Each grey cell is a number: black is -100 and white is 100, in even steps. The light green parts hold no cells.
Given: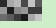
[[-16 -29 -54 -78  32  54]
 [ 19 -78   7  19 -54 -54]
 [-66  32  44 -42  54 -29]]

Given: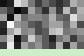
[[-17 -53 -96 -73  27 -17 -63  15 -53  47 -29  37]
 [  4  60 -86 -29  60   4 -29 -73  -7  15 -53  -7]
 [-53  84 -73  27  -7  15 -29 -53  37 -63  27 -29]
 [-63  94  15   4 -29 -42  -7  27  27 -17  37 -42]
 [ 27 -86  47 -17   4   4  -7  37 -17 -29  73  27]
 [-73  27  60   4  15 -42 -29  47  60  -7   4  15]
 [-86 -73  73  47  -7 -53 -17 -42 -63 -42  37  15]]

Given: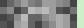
[[-10  10 -46 -21  46  36  46  23 -33 -46 -10]
 [-46 -21   0  23   0 -10  23  23  10   0 -46]
 [-46 -33  10  46 -21 -21  10  23  36  23 -46]
 [-33 -46  23  36 -21 -46 -10  10  36  23 -33]]

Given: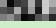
[[ 12 -93 -57 -47  35 -57  59  35]
 [ -1  12 -23 -93 -81 -35 -13 -68]
 [-35 -47  35 -57  23 -81  59  -1]]

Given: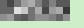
[[ 11  22 -20 -31 -10  11  11   0 -20  11]
 [-20 -44 -10  22  34   0 -31   0 -31 -31]
 [-20 -20  76  55 -10  34 -44  22  34 -57]]

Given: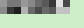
[[  7 -56 -76  39 -18 -43 -18 -30  52  52]
 [ 19  -6  -6  19   7 -18 -30 -56  77 -43]]

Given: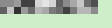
[[-25  55 -61  21 -15  43  32  -4 -15 -49  -4  43  43   9]
 [  9   9  21 -49 -49  66  79  66 -25   9  32  55 -15 -37]]
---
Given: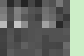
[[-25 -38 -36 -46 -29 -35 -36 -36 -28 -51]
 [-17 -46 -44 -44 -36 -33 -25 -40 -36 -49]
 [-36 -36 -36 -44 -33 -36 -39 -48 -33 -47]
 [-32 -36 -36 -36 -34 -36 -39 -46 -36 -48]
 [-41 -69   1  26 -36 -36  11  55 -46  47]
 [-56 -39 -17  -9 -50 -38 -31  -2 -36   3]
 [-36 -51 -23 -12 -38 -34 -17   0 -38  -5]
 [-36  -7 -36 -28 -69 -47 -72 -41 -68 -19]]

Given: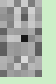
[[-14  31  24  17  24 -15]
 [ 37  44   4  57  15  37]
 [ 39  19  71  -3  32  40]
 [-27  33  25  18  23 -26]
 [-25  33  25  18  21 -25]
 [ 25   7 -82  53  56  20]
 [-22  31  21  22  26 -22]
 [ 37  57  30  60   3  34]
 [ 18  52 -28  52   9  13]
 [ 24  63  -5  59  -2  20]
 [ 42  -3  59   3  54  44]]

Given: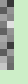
[[-16  56]
 [ -9  38]
 [ 21 -27]
 [-52  21]
 [  7  32]
 [ 15 -24]
 [ 76  -1]
 [  6  28]
 [ 15 -27]
 [-57  18]]

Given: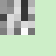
[[ -9  97 -14  60  -1]
 [ 65  71  19  71  14]
 [  3 -57  59  72 -46]
 [ 62 -57  73  14  19]
 [ 38 -60  65   1  18]]

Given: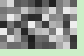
[[-52  65  31 -33 -38 -27 -71  -4 -15 -16  12]
 [-59  22  47  65 -21 -17 -77 -29  32  74 -15]
 [ 56 -14  86  -4  53  44   9 -71  28 -23  84]
 [ 87 -54  29  40 -54  11  87 -22 -51  -6 -69]
 [  8 -35  12   6  73 -64 -66 -41  44  84   8]
 [ 67  83   1  67  16  -4  16  54   0   3  -9]
 [-27  19  -3 -74 -29 -71 -39 -22 -31  71  33]]

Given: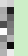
[[ 85  40]
 [-89  32]
 [ 40   2]
 [  0  98]
 [ -7 -39]
 [-22  37]
 [-75  32]
 [ 62  72]]

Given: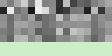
[[ 38  -1 -21   7  32  22   6   8 -22 -24  26   7  44  41 -21   4]
 [ 16  -3 -10  32  43  54 -18  53 -14 -14 -26  17   2  19 -12  -2]
 [ 23  10  -9  13  16  12  16   8  -2 -13  13  16  29  28 -12  15]
 [  6  13  -7  37  31  39  -2  53  -7 -14 -32  27  -1  12 -16  11]
 [ 13 -58  46 -74  -3  -5 -52 -66  11  71  87 -81   5 -11  84 -71]
 [ 32  15   1 -29 -21 -47  50 -61   7   2  80  -4  60  31  -1  24]]
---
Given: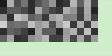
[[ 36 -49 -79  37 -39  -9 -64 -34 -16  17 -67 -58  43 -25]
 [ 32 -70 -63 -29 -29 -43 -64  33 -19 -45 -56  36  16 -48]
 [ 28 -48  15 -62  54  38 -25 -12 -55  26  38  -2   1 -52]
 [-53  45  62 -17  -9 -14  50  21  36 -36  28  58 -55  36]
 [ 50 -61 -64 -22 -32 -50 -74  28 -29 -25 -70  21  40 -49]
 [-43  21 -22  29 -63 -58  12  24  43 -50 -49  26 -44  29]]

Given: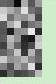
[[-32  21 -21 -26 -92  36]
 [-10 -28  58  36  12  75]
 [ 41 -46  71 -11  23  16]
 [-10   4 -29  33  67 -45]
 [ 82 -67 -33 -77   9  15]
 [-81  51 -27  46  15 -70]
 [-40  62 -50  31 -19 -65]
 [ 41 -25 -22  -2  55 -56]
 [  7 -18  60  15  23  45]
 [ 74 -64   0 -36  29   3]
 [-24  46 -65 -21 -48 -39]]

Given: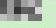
[[ 42   6 -34  21 -28  24]
 [-28  68 -26  22 -60 -24]
 [ -7 -10  49  34  17  61]]

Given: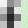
[[ 11  37  89]
 [-40  80  54]
 [-70  -5  11]
 [-52  73  51]]

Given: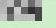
[[-15  34  38  49 -20  42]
 [-62 -44  44 -34  60 -22]
 [ 48 -45  56 -10  49  47]]

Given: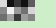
[[-87 -27  72 -87 -58]
 [-11  67   7  90  20]
 [ 23   3 -13  29 -55]]

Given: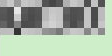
[[ 53 -36  41  56  21  56  51  43 -35 -44 -34  38  56  48 -37]
 [-41  47 -31 -39  80 -31 -38 -34  44  56  54 -25 -37 -36  52]
 [-41  47 -33 -39  60 -34 -41 -36  45  59  54 -31 -39 -36  53]
 [-38  55 -22 -38   4 -40 -39 -31  56  64  56 -22 -41 -28  54]
 [ 52   9  48  49 -59  55  52  48  15  10  -6  42  56  53   5]]
